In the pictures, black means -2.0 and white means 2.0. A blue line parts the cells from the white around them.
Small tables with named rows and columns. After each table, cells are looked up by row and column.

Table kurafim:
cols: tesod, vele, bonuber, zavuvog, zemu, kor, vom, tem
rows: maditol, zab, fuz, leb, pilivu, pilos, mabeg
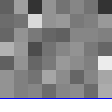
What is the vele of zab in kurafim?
-0.2
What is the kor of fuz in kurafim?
0.1
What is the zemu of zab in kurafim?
0.4
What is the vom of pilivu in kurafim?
0.0
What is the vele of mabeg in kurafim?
0.0
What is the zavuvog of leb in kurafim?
-0.2
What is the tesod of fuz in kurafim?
-0.4
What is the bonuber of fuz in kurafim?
-0.1
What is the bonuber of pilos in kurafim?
-0.2
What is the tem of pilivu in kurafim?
1.7
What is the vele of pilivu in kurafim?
0.3
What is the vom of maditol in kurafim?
-0.2
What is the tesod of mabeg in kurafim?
0.3
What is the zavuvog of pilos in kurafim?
0.6
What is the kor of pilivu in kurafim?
0.2
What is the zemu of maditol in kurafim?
-0.2
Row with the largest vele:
maditol

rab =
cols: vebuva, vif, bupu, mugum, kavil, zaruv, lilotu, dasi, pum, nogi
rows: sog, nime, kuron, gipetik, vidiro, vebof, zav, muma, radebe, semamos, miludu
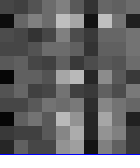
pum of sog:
-0.5
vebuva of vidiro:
-0.6
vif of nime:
-0.4
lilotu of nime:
-1.7
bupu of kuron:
-1.2
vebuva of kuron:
-0.8
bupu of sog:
-0.7
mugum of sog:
-0.3
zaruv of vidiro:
-1.1
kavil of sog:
0.0

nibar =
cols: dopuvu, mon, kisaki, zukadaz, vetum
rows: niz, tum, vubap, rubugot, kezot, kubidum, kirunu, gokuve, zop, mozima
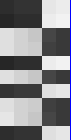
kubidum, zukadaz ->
-0.9
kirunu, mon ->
-1.1
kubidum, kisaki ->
1.1
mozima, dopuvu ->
-1.3
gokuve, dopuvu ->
1.5
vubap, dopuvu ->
1.5
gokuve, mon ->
1.3
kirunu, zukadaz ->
1.5
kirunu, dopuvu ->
-1.2
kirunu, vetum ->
1.6
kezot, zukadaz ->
1.7
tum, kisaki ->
-1.3
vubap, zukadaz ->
-0.9
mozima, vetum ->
1.6
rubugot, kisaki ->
1.2
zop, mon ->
1.3
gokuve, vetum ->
-1.1

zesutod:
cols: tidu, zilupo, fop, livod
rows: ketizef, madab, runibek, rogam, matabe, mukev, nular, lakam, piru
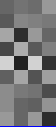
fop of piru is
0.4
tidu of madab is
-0.6
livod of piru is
-1.3
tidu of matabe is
1.3
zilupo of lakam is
-0.4
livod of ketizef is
0.4
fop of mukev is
-0.7

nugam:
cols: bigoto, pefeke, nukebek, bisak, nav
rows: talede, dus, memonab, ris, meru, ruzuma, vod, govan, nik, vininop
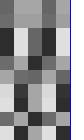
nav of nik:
0.6
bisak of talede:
-0.4
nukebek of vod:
0.6
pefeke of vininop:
-1.3
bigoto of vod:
1.4
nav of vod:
-1.2
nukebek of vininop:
0.6
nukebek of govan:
0.6
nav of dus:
0.5
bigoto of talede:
-0.4
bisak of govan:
1.5
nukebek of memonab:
-0.4
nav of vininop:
-1.3
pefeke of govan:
-1.3
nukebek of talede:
0.6

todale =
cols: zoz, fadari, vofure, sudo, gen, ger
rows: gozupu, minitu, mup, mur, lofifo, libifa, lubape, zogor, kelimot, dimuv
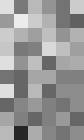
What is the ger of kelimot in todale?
-0.4
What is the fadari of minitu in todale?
1.7
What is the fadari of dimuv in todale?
-1.4
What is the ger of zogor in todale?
0.2
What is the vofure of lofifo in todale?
1.0
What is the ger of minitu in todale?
-0.5
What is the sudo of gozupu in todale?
0.3
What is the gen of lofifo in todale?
0.6
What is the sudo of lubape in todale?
-0.4
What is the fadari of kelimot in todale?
0.0
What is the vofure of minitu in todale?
1.2
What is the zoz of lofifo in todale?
1.5
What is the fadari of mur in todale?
-0.1
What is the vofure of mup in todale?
0.5
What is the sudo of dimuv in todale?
0.1
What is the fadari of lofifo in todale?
0.3
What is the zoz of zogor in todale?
-0.4
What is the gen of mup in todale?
0.3
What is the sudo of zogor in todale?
0.0
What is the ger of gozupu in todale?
1.2
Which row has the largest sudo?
mur

